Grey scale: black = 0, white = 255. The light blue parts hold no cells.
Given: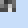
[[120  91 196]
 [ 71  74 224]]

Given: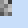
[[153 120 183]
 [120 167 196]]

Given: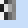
[[ 32 222 165]
 [ 26 228 166]]

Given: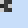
[[ 39  61 200]
 [204  61  52]]

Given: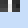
[[ 60  59 231]
 [ 73  75 234]]

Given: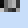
[[  8 104 154]
 [198 109  62]]

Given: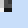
[[207  74  78]
 [242  19  20]]

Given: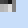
[[179 187 220]
 [181 189 223]]
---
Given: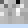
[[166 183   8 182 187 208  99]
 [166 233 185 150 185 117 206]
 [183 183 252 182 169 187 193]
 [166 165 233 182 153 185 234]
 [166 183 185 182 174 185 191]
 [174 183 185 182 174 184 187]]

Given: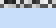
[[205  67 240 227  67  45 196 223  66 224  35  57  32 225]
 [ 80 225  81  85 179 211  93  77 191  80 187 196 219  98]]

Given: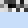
[[224  26 221  65  57  76 207]
 [152  74 120  16   3 200 131]
 [ 55 236  58 244 142 217 224]]

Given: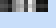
[[ 16  26  18 161 235  66 192 168 118  23  57  66]
 [ 47  54  48 150 202  82 171 154 119  51  76  82]
 [ 19  28  20 160 233  67 191 167 118  25  59  67]]

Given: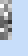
[[148 194 179]
 [215 133 251]
 [182 134 176]
 [103 249 173]
 [109 186 107]
 [ 49  89  99]
 [174 128  93]
 [ 71 146 241]
 [186 125 111]
 [203 122 107]]

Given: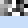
[[182  51   6 254  70 117 213]
 [  3 130  68 253 192 169 173]
 [253  97  43  76 251 130 158]
 [133  33 252 244  63 102 148]]

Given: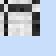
[[ 51  32 200 220 226 209 223 238  18 225]
 [222 209  64  63  57  56  52  48 219  50]
 [238 225  62  60  28  63  42  40 229  47]
 [ 35  49 201 209 217 210 223 212  54 204]
 [ 35  37 233 221 235 235 226 227  35 226]
 [ 69  64 197 210 212 203 201 195  61 195]
 [ 19  34 225 220 243 233 231 243  16 218]
 [ 32  39 230 227 232 211 227 224  50 211]
 [ 49  44 221 219 238 218 219 237  28 224]]
